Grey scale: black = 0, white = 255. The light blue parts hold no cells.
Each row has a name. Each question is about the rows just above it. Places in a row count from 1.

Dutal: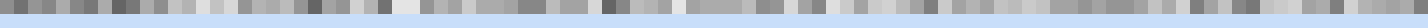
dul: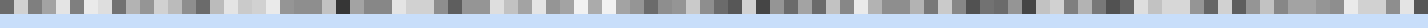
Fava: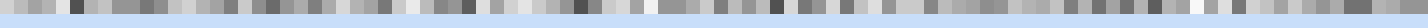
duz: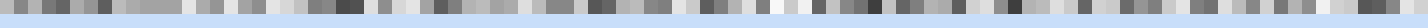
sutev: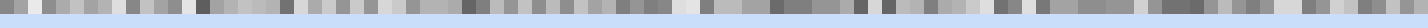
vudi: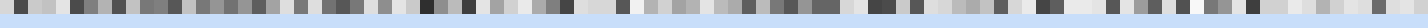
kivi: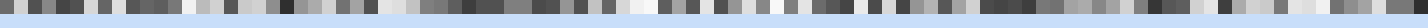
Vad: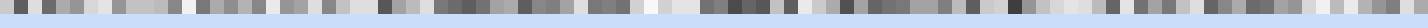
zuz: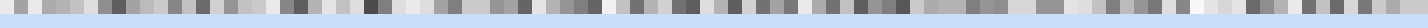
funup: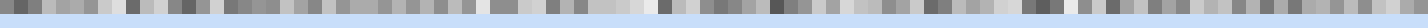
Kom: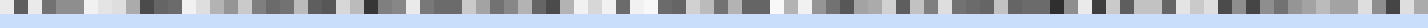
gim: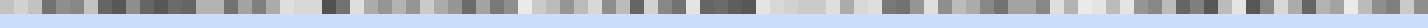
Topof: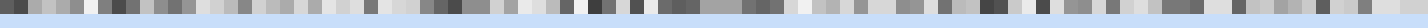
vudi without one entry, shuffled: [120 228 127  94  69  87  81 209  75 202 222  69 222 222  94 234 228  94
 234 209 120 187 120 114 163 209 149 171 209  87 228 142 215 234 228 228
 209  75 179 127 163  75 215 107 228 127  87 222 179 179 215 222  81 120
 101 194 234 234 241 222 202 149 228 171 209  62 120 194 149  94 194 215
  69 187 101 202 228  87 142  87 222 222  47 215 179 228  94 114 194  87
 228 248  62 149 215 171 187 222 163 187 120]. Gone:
[156]
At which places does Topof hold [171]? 3 5 21 23
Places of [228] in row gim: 50 55 79 81 89

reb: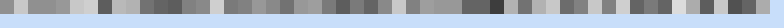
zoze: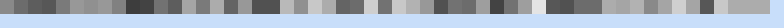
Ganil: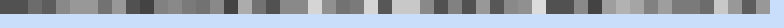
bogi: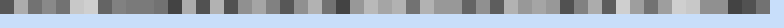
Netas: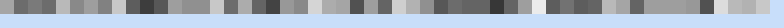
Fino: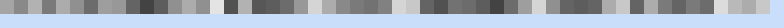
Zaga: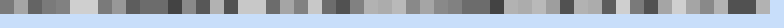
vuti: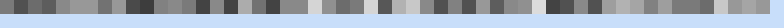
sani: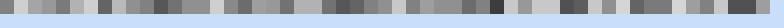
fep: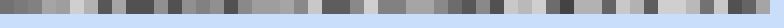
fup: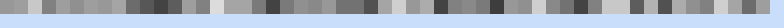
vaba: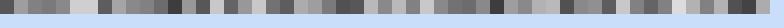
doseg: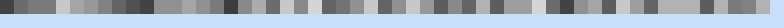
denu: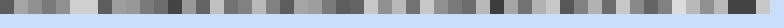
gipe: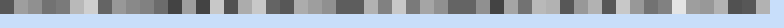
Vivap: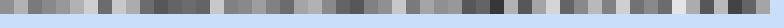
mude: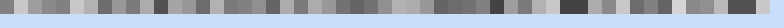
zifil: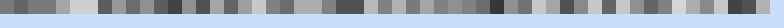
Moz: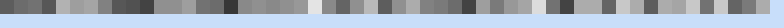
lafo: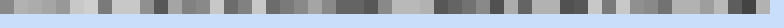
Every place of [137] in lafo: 1 15 22 24 28 35 47
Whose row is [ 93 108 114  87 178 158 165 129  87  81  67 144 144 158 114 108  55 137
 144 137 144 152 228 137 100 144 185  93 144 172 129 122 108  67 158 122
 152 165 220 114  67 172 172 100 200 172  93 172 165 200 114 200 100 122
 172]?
Moz
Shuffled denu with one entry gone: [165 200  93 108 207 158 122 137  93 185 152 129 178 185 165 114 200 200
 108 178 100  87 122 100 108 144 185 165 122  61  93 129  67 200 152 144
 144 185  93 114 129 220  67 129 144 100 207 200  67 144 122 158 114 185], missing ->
[192]
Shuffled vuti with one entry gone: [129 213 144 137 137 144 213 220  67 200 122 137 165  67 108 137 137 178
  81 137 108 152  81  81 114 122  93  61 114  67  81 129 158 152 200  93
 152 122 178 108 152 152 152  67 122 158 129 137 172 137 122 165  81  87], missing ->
[74]
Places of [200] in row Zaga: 18 19 23

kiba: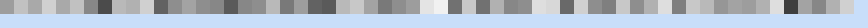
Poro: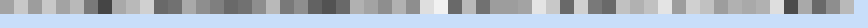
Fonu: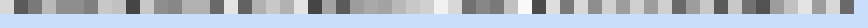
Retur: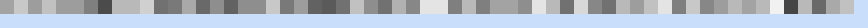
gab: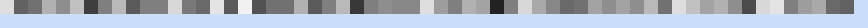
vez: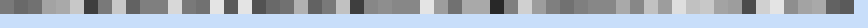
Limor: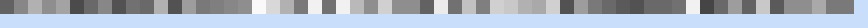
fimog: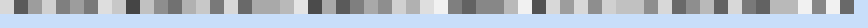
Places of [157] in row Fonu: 26 45 47 50 56 59
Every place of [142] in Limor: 4 18 27 29 30 57 58
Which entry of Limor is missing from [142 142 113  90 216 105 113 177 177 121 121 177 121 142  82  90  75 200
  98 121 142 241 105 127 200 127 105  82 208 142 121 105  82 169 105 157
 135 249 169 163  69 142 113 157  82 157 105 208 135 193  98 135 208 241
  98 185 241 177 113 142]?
[235]
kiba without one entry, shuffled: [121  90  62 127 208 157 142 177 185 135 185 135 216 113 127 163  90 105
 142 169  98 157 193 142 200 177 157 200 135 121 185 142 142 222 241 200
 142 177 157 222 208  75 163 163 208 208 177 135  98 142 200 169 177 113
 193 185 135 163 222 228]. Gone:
[150]
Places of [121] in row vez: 1 8 14 24
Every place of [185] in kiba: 9 20 25 51

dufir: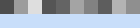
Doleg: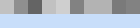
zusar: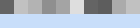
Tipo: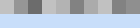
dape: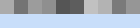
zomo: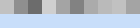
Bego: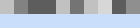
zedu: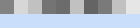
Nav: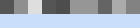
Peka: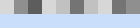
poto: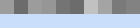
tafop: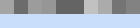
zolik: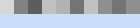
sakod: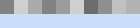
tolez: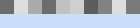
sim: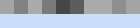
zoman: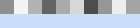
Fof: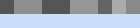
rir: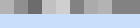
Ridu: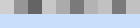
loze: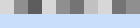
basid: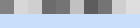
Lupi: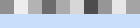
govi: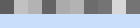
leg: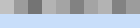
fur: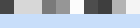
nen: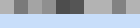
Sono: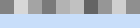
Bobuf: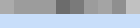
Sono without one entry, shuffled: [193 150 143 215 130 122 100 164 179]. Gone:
[207]
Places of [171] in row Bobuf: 1
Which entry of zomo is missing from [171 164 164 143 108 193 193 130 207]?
[186]
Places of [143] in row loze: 2 5 10
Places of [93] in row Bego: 3 4 9
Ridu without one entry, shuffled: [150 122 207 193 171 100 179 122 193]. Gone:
[199]
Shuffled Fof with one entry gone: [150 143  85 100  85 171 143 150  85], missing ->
[137]

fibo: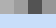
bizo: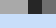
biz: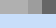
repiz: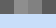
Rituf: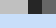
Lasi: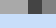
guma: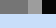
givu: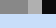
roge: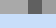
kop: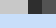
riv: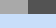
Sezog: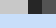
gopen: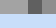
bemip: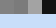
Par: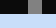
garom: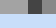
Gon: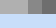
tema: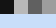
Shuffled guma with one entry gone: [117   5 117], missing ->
[157]
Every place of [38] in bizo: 3
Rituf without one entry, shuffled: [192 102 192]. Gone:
[38]
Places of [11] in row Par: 1 2 4
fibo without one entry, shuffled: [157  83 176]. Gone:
[150]
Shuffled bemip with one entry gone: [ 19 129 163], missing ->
[123]

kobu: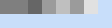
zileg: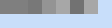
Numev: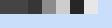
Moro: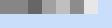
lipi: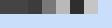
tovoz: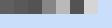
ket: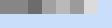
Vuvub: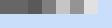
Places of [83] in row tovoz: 3 6
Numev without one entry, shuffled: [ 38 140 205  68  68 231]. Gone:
[54]

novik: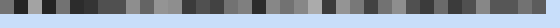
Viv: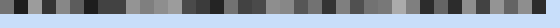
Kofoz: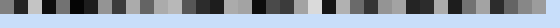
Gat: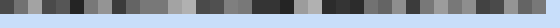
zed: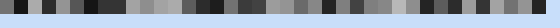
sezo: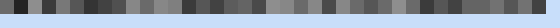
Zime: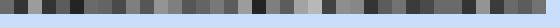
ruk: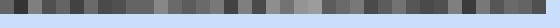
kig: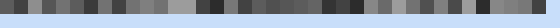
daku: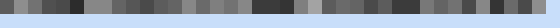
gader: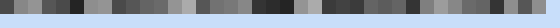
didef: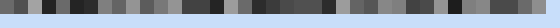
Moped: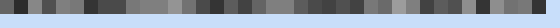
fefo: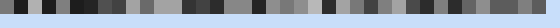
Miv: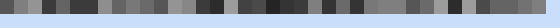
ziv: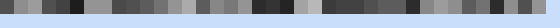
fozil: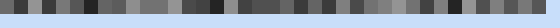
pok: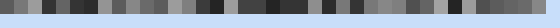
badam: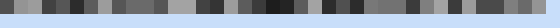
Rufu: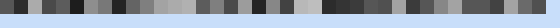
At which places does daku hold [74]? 5 11 27 34 38
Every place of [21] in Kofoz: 24

